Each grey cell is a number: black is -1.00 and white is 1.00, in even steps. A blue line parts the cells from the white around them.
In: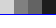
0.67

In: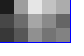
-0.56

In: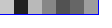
0.57

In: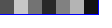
-0.36

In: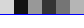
0.69

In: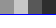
0.15

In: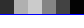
-0.64
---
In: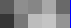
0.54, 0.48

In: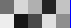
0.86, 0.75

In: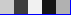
0.89, 0.60

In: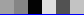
0.75, 0.53

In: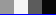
0.92, 0.20

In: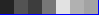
0.77, 0.39

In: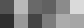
0.71, 0.45

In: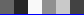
0.95, 0.58
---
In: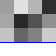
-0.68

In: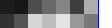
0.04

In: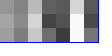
-0.36

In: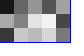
0.78

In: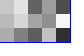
0.29

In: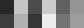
0.59

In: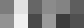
0.09

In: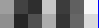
-0.53

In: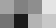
0.01
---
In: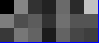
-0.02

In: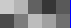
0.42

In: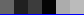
-0.20

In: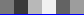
0.23

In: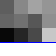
0.17

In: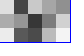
0.75
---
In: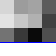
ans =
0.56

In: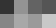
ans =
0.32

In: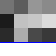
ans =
0.51

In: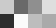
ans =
0.96

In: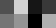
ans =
0.16

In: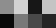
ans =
-0.05
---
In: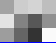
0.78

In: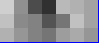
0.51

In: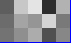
-0.15

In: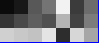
-0.59

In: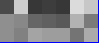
0.12

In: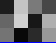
-0.20

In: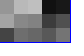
0.29
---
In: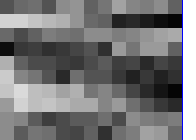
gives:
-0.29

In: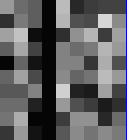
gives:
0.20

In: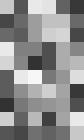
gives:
-0.44

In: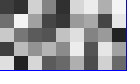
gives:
-0.73

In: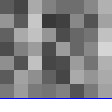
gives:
0.22

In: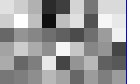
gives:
-0.01

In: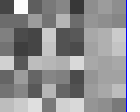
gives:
0.59
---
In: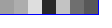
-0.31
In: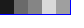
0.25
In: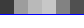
-0.37
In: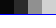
0.64
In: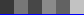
0.52
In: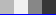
-0.57
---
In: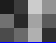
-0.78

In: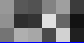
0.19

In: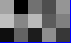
0.28

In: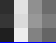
-0.64

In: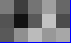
-0.03

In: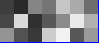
-0.51

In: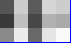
-0.34
